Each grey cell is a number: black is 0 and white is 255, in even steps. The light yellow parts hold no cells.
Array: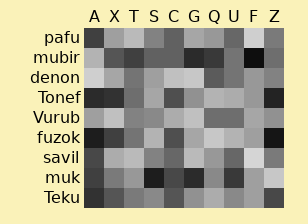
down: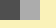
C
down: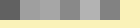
S
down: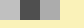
C

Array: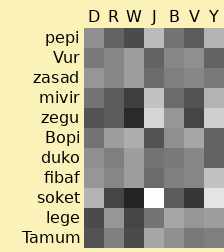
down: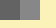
R
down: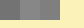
B
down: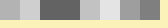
Y
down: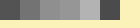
D
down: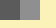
V
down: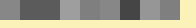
R

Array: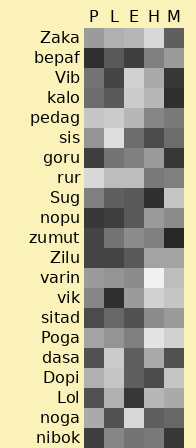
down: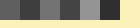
L
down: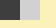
E
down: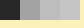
M
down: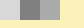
H
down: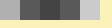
L
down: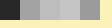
M

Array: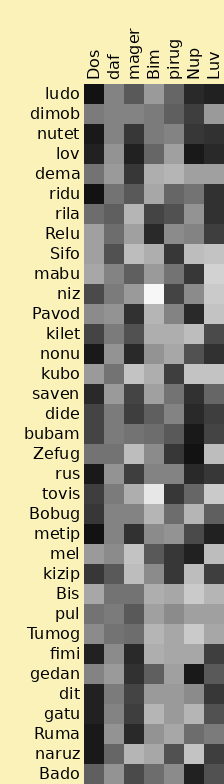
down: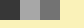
Dos
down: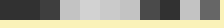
Luv
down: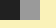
Luv

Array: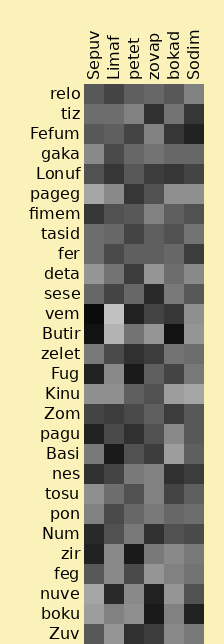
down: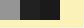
zovap
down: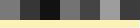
bokad
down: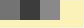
Sodim
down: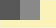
Sepuv
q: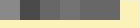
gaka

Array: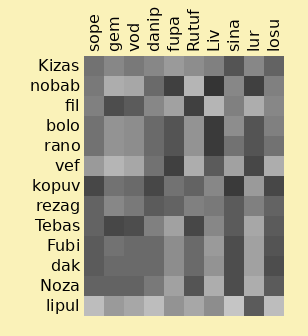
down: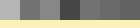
gem
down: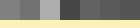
losu
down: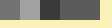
sina

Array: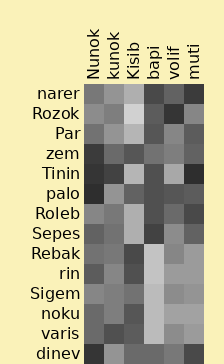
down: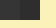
Nunok
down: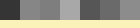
volif
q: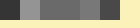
dinev
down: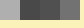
Kisib
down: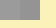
muti

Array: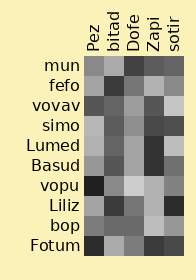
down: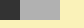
Zapi
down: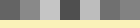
sotir
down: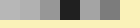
Pez
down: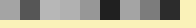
Pez
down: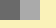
bitad
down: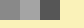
Pez
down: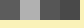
Zapi

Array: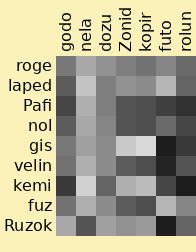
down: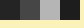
futo
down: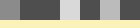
kopir

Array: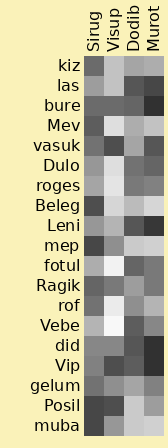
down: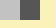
Murot
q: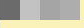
kiz

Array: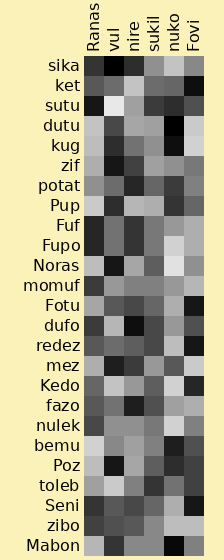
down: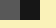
Ranas
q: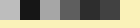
Poz
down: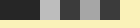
Ranas
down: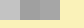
nire
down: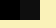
nuko
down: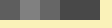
sukil

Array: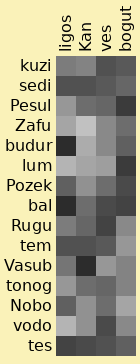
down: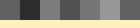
ligos
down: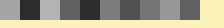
ligos
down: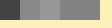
bogut
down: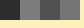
ligos
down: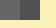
Kan

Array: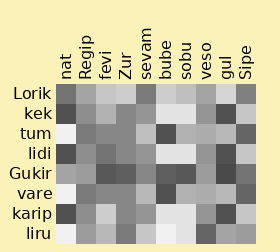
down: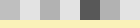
sobu
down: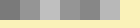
sevam
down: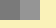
sevam
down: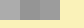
veso
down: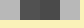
gul
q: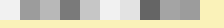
liru
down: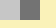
Sipe

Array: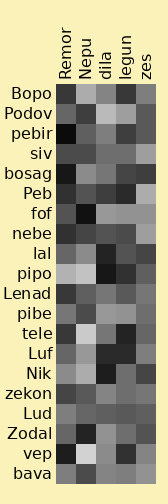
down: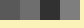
legun
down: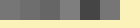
zes

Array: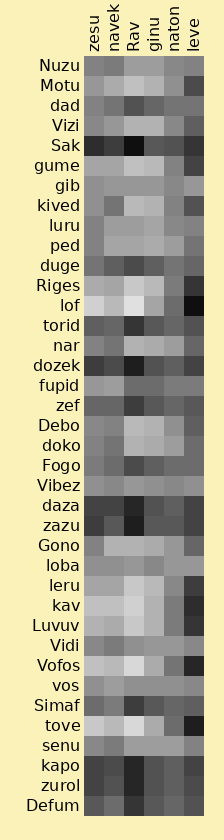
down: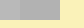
ginu
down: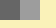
naton
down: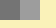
navek
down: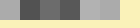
ginu
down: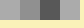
ginu

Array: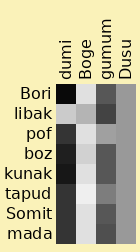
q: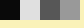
Bori
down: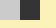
dumi

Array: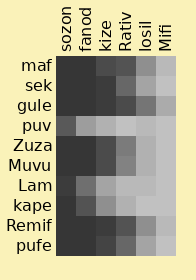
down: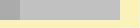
Mifi
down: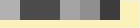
kize
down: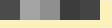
kize
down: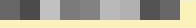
Rativ
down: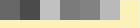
Rativ

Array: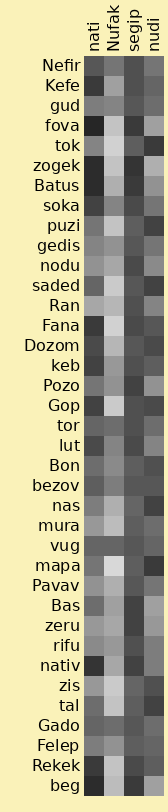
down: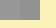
Nufak
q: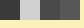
Fana
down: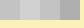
Nufak

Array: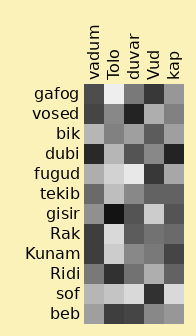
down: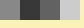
Vud
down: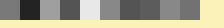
duvar
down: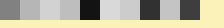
Tolo
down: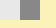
duvar
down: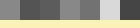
duvar
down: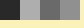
vadum

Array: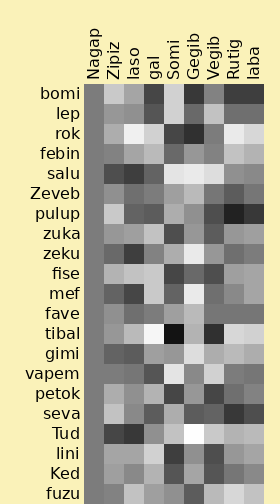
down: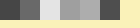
Somi
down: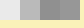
Gegib
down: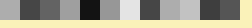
Somi
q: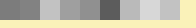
fuzu
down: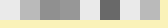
Gegib
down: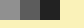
Rutig

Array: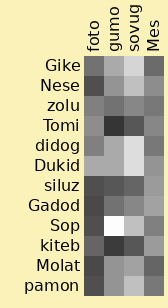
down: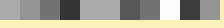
gumo
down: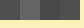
foto
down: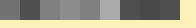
foto
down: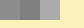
foto
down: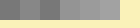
Mes
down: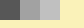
sovug

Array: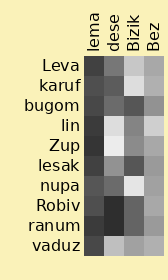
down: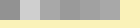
Bez
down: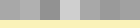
Bez

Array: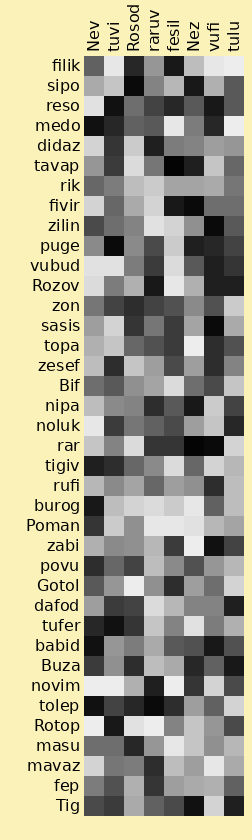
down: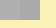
Rosod
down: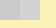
raruv
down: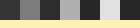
Rosod
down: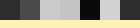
vufi

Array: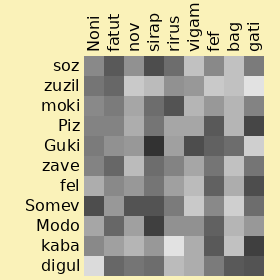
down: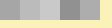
vigam
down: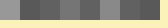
fef
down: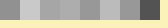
nov
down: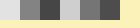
gati
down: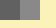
fef
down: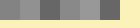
fatut
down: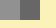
fatut

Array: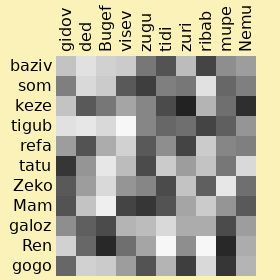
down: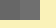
mupe
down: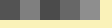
tidi
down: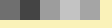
zuri
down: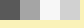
visev

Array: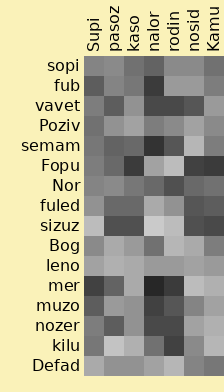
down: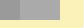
kaso
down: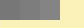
Supi
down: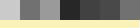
nalor
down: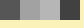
nosid

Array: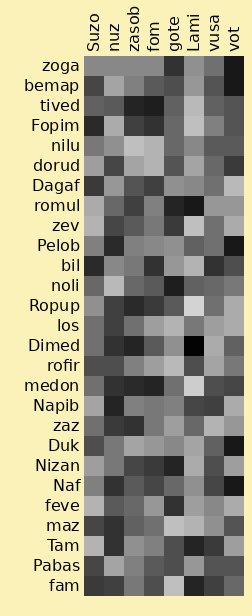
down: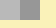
vot
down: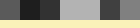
fom
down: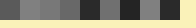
zasob
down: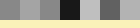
Lami

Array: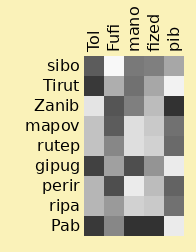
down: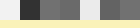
pib
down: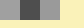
Fufi

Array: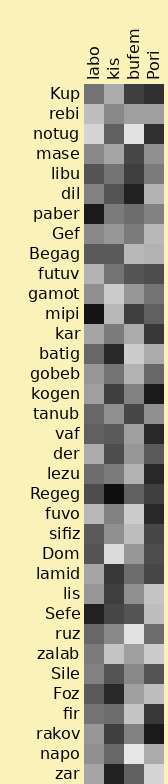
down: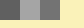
kis
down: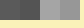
labo
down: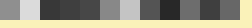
kis

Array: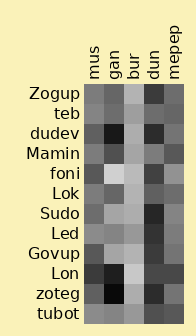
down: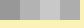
bur
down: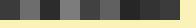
dun
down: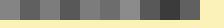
mus
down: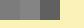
mus
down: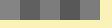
mus
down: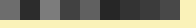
dun
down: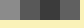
mus

